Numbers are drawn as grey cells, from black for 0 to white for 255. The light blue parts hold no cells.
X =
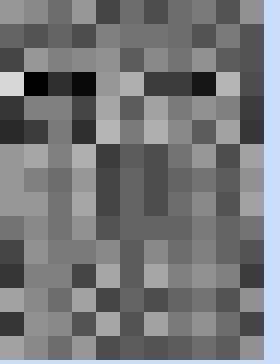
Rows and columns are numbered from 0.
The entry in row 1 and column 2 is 100
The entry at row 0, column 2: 108
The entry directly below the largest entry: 54
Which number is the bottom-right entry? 144
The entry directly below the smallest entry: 128
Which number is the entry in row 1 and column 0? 100
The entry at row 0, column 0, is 152
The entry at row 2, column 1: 152
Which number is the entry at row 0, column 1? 136
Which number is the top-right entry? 144
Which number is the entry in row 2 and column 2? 128
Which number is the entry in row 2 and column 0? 69
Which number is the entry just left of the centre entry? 69
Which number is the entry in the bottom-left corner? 160
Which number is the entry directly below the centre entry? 100
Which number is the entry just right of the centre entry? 77
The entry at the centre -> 100
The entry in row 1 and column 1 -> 84

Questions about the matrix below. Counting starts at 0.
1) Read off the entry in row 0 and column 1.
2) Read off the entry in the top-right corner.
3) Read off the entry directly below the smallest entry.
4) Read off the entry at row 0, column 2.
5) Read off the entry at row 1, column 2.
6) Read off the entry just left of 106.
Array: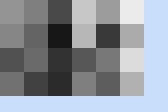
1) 127
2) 235
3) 50
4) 73
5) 23
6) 81

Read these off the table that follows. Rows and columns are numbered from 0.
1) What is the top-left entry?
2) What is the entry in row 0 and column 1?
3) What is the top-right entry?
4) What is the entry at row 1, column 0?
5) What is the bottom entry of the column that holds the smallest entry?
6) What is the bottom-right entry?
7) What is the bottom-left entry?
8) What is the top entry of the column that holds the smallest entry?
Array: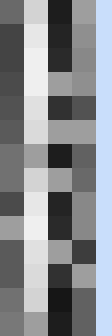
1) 105
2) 211
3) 158
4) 68
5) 29
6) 97
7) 120
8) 29

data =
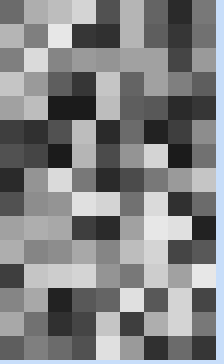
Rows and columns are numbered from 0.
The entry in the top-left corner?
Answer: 107
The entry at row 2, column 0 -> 127
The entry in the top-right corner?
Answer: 120
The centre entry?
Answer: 42
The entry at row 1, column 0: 181
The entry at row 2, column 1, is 218
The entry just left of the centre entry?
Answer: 120
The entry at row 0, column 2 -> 189
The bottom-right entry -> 54
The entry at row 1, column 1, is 127
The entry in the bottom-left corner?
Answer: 94
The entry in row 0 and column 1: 174
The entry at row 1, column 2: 231
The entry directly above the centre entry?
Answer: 75

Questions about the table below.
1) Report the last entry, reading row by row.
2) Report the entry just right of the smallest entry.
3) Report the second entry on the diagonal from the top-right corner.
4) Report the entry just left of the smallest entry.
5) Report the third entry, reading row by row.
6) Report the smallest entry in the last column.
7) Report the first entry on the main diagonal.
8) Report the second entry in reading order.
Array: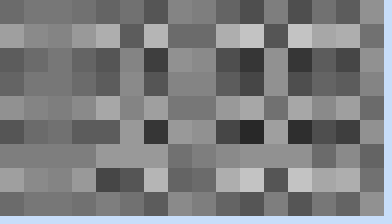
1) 145
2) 159
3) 174
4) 70
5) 119
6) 100
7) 107
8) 119
